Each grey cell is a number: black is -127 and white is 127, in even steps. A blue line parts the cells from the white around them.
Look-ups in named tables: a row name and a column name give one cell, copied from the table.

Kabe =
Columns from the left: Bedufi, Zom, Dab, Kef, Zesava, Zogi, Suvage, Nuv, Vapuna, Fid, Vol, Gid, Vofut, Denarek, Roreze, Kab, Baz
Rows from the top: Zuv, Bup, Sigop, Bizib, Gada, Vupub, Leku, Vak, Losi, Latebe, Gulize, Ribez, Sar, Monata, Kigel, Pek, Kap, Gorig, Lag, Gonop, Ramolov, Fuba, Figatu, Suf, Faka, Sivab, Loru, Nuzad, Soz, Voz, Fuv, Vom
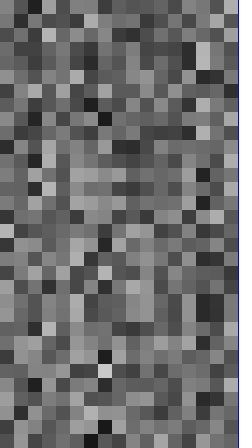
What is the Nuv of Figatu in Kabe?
-38
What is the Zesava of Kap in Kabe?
-21
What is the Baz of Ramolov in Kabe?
-59
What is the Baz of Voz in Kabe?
-24
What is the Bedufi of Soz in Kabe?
29
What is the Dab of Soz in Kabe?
-45
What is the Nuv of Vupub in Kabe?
-36
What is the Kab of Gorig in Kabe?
5
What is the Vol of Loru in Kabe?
-13
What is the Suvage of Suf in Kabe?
-17
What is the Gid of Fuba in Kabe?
-24
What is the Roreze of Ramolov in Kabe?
-44
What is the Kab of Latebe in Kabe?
-12
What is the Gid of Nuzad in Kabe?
-26
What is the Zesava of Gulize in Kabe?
-15
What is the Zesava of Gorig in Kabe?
-13
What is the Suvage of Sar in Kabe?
29
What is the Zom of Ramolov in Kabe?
-49
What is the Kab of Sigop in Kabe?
-46
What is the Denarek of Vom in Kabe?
-59
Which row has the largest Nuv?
Loru

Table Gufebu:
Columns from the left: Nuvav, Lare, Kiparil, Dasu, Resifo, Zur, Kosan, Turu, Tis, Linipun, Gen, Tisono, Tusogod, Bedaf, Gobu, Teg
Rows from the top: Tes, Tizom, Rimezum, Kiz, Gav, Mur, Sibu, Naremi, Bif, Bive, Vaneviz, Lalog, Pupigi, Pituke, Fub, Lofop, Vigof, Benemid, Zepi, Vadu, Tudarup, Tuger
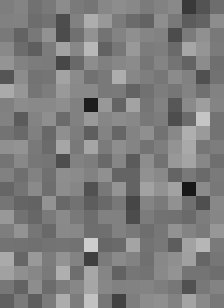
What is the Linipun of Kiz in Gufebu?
25
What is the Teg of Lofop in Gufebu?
6
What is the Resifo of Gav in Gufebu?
-56
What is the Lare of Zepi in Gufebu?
-25
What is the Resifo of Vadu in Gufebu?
47
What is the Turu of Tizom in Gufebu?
24
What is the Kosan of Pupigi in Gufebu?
2
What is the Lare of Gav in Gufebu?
2
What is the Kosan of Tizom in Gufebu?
45
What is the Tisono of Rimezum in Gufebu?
2
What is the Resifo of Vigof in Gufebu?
9
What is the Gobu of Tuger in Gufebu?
9
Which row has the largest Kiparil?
Zepi

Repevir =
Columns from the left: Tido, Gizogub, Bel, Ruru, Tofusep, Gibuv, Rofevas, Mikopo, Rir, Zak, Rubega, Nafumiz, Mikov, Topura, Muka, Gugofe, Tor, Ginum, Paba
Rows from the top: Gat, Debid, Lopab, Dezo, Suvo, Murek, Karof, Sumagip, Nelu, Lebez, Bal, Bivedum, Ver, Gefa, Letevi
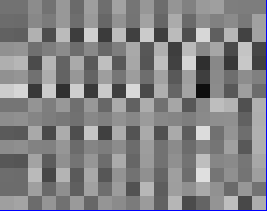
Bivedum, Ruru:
-35
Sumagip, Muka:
8
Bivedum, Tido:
-40
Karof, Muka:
-113
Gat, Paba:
-2
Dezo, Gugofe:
38
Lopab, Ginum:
-61
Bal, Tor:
32
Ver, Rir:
19
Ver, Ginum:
-11
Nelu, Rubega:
27
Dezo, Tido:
17
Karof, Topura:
36
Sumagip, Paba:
48

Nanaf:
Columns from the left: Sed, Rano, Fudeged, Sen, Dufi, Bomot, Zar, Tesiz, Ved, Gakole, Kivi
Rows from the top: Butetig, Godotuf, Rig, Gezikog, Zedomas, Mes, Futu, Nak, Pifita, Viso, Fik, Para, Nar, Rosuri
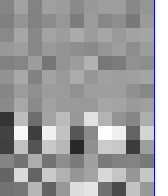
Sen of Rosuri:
-28
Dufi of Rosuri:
23
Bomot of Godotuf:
-2
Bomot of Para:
-4
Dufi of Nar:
49
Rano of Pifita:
60
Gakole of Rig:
34

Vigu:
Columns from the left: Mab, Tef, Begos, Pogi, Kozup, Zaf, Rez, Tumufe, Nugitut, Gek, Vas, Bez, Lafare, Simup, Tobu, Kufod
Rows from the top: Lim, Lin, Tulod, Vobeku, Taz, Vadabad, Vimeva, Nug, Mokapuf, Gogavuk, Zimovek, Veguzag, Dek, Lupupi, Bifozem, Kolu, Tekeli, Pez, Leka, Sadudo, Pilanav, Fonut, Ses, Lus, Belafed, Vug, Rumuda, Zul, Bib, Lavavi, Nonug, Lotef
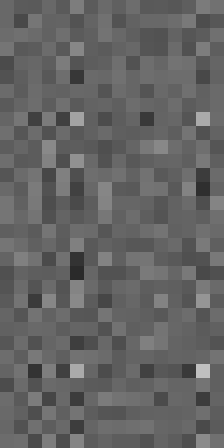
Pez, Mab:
-10
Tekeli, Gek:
-28
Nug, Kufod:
-21
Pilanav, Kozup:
-43
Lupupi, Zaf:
-62
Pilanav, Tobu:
-5
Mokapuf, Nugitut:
-34
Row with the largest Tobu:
Rumuda

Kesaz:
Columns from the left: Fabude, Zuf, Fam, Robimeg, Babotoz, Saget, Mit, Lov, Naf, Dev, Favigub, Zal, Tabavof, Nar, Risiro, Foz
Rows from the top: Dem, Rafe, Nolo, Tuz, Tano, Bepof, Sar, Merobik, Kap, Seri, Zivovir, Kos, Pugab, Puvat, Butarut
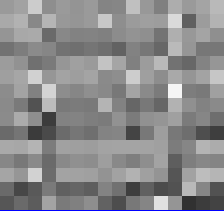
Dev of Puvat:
-65
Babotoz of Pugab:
35
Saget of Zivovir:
31
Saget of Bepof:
30
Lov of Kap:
-4
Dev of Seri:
-59
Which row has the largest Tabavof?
Sar

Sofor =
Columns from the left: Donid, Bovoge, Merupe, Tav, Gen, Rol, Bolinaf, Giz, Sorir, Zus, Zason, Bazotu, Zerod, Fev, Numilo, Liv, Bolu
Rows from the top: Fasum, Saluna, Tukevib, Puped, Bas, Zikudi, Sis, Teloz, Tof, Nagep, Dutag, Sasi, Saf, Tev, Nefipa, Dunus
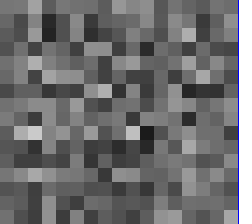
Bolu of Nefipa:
-27
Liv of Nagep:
-16
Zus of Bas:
25
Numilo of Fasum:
-37
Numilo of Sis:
-75
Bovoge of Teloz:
-5
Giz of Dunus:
-34
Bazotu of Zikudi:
-23
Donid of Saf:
-9
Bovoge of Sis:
-31
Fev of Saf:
25
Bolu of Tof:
5
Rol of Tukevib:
4
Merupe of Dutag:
-77
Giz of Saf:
-71
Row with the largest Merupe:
Nagep

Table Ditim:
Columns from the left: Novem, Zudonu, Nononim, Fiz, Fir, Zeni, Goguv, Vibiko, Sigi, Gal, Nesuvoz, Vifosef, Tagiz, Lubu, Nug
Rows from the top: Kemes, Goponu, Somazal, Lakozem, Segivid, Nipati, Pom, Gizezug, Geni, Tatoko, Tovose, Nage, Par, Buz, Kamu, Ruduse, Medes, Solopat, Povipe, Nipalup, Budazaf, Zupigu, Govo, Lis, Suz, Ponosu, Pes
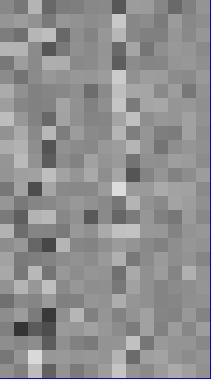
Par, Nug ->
28
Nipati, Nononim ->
11
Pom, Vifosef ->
9
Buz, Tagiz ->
34
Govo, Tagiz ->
3
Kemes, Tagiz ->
-22
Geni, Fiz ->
-23
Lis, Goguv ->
33
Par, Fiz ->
62
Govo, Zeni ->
54
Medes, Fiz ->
4
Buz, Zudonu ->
34
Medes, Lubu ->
19

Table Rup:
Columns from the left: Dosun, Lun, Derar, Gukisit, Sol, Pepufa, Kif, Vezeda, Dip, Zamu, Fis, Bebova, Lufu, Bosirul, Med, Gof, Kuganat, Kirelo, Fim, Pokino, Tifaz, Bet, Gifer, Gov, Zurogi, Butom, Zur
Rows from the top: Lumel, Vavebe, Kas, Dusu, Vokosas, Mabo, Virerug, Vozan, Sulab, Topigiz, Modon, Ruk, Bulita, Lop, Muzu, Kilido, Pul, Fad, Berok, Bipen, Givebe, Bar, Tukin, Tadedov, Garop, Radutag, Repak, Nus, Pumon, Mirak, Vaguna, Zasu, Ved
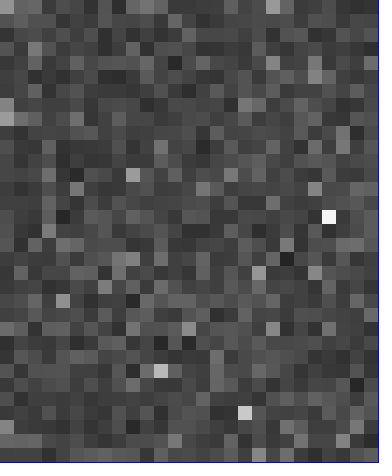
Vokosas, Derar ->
-29
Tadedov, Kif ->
-42
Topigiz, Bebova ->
-57
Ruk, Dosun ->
-57
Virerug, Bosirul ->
-81
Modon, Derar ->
-72
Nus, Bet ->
-69
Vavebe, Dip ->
-57
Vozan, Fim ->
-24
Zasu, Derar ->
-26
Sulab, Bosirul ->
-54
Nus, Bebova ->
-70
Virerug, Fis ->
-64
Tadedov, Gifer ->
-77
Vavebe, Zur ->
-58
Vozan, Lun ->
-63
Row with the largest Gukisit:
Pul

